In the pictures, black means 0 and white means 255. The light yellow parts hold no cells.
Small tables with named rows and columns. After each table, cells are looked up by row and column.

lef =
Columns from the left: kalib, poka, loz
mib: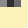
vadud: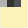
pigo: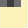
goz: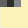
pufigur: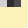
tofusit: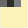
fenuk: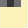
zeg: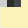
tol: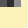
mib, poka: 48
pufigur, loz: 74
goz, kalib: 97
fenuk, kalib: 117
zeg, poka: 44
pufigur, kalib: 208
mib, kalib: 138
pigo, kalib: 109
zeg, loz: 70

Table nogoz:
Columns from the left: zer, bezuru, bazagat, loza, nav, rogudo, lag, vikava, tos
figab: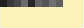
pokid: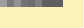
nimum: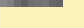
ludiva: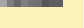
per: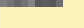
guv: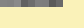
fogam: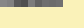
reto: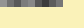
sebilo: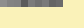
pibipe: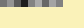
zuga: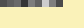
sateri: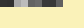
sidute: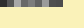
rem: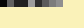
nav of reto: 136
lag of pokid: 95
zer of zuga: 79
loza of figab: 107
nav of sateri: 99
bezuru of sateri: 48
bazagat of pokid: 145
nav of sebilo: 123
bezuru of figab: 56
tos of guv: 105
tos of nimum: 98
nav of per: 132

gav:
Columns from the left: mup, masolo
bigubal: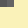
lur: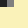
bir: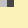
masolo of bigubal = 100
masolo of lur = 127
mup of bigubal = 87
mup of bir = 194
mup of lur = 33
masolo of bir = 71

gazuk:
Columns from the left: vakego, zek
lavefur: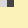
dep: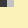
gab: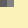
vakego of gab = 94
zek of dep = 195
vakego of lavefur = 217
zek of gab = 131
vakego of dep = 57
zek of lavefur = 69

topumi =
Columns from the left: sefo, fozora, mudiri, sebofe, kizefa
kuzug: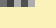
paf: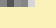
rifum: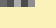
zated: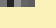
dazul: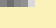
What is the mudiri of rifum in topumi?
172
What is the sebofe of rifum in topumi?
75
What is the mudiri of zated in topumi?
148
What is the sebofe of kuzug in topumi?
81
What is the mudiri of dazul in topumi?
136
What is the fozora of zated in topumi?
36
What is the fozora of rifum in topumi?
80
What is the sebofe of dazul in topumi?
145
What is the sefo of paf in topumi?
133
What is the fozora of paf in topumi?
85
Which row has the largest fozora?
dazul

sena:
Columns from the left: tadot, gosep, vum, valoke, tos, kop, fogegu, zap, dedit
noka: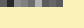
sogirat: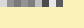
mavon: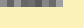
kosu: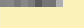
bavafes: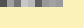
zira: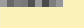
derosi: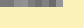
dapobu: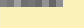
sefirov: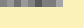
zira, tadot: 156
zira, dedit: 151
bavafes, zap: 162
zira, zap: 125
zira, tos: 81
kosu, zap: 115
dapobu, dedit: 143
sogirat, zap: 231
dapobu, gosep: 119
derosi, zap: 107
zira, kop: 154
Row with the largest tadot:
sogirat

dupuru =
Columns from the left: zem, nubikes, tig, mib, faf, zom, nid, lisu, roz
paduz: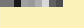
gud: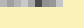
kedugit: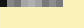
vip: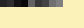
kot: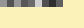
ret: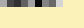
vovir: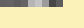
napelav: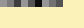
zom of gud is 75
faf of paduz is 154
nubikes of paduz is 118
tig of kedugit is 117
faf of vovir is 181
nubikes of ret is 70
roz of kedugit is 122
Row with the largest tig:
gud

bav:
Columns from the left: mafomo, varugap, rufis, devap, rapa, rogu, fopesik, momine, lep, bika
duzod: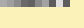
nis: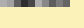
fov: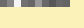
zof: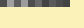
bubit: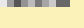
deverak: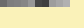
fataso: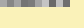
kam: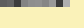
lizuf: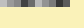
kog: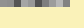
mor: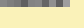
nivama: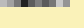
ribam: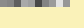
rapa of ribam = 160
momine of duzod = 92
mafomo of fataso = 168
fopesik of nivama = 91
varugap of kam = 100
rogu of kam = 144
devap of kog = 165
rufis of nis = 95
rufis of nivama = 119
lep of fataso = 191
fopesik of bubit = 165
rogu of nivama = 126
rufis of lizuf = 136
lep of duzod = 222
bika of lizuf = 91

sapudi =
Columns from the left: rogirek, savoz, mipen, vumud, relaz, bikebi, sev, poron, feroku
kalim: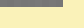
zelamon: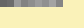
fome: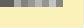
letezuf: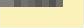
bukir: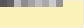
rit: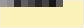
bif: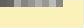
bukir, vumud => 142
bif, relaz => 150
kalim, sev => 118
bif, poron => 186
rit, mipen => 44
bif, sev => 151
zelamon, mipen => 155
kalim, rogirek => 119
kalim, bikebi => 121
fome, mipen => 172
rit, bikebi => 40
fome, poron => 195
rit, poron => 24
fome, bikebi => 182
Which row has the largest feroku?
bukir

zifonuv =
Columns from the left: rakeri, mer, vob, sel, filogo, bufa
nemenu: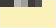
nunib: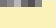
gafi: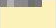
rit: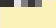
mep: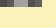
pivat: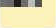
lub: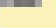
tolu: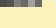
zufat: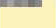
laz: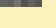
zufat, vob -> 134
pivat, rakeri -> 113
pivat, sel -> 106
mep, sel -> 163
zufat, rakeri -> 137
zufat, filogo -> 117
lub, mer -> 167
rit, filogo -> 57
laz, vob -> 114
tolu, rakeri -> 76
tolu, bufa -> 106
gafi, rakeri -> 133
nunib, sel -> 109
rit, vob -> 226

